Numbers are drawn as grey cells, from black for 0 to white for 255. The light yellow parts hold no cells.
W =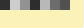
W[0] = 48
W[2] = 146
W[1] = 205

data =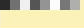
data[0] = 42
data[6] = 119
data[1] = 113

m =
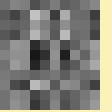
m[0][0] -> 111
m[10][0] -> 114
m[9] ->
[114, 136, 128, 69, 92, 122, 86, 101, 120, 142]
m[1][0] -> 89
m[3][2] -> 111
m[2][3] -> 154
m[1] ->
[89, 67, 97, 194, 152, 60, 172, 108, 106, 61]
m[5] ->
[131, 145, 143, 23, 47, 145, 31, 137, 100, 150]
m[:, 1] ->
[132, 67, 95, 73, 150, 145, 155, 114, 75, 136, 144]
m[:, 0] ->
[111, 89, 102, 87, 113, 131, 113, 121, 125, 114, 114]
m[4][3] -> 43
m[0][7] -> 101
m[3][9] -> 67
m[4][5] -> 137
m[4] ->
[113, 150, 145, 43, 80, 137, 73, 96, 126, 158]
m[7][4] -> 110
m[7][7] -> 119
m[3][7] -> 107
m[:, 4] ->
[100, 152, 126, 138, 80, 47, 77, 110, 157, 92, 85]
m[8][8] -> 98
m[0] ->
[111, 132, 126, 79, 100, 124, 93, 101, 120, 135]
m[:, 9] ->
[135, 61, 81, 67, 158, 150, 168, 114, 64, 142, 153]
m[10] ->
[114, 144, 133, 54, 85, 132, 79, 99, 126, 153]
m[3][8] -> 111

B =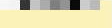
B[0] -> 246
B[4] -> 171
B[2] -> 53
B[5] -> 127

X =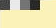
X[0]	71
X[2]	116

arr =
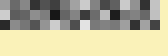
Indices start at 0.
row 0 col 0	157
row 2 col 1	139
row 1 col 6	101
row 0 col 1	106
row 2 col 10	130
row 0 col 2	135
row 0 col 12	202
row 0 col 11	96
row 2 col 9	121
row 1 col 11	29
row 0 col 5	63
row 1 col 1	93
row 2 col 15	67
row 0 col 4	82
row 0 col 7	162

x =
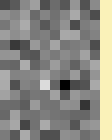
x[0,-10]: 72
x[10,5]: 115
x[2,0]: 119
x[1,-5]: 113
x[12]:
[146, 167, 69, 114, 170, 126, 124, 85, 143, 151]
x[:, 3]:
[159, 106, 122, 121, 153, 85, 100, 136, 124, 119, 154, 114, 114, 122]
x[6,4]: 120
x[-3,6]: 112
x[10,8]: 52
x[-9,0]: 148
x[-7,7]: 154
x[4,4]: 122
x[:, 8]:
[82, 112, 125, 117, 130, 162, 133, 95, 83, 135, 52, 103, 143, 110]
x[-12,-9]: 145
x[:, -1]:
[138, 77, 135, 130, 77, 103, 167, 148, 169, 131, 125, 126, 151, 122]
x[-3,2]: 116
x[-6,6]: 1
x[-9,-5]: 122
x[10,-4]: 145
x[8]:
[171, 80, 131, 124, 219, 100, 1, 73, 83, 169]
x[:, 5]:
[108, 113, 117, 106, 164, 122, 156, 131, 100, 161, 115, 116, 126, 80]
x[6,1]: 102
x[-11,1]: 142
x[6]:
[106, 102, 172, 100, 120, 156, 126, 98, 133, 167]
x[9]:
[162, 136, 105, 119, 116, 161, 87, 152, 135, 131]
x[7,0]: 173
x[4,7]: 124
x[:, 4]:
[79, 132, 88, 127, 122, 135, 120, 163, 219, 116, 117, 125, 170, 79]
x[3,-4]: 168

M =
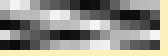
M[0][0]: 215
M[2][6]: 185
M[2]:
[11, 19, 57, 106, 156, 185, 185, 191, 221, 244, 216, 149, 102, 87, 69, 33]
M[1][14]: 46
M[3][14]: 215
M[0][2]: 225
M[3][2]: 107
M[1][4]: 210
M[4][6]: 188
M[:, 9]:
[16, 90, 244, 98, 235]
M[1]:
[143, 178, 186, 186, 210, 242, 230, 167, 112, 90, 77, 43, 13, 14, 46, 90]
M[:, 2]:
[225, 186, 57, 107, 35]
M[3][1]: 160
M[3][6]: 13
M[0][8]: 12
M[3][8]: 49
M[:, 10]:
[49, 77, 216, 148, 239]
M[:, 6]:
[74, 230, 185, 13, 188]

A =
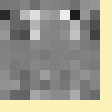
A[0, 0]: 120
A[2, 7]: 183
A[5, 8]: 129
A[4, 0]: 129
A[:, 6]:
[127, 236, 136, 142, 130, 129, 132, 115, 119, 139]
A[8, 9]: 132
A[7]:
[141, 122, 104, 128, 157, 133, 115, 135, 147, 134]
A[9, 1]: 103
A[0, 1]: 122
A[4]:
[129, 124, 123, 136, 132, 129, 130, 138, 123, 118]
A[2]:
[139, 103, 98, 179, 138, 131, 136, 183, 111, 80]
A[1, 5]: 152
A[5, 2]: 126
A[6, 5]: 128
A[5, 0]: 130
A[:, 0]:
[120, 41, 139, 151, 129, 130, 131, 141, 146, 131]
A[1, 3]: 222
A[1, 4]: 162
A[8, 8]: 120
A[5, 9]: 126
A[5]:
[130, 127, 126, 129, 122, 128, 129, 126, 129, 126]
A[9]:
[131, 103, 100, 165, 148, 139, 139, 170, 119, 107]
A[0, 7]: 113
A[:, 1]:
[122, 104, 103, 89, 124, 127, 121, 122, 148, 103]
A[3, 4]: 133

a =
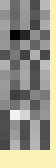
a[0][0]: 172
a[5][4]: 71
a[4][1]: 104
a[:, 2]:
[156, 152, 149, 36, 156, 65, 164, 167, 161, 77, 159, 213, 79, 77, 87]
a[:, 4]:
[185, 145, 171, 97, 156, 71, 189, 171, 164, 121, 144, 150, 78, 78, 83]
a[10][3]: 85
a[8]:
[154, 100, 161, 78, 164]
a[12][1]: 145
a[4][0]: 151
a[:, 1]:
[107, 103, 112, 3, 104, 121, 93, 126, 100, 63, 113, 242, 145, 156, 178]
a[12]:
[79, 145, 79, 173, 78]
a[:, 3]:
[76, 88, 66, 144, 99, 175, 73, 81, 78, 132, 85, 124, 173, 177, 181]
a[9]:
[150, 63, 77, 132, 121]
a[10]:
[137, 113, 159, 85, 144]
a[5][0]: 82
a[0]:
[172, 107, 156, 76, 185]

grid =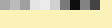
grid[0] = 168
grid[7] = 14
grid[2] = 160
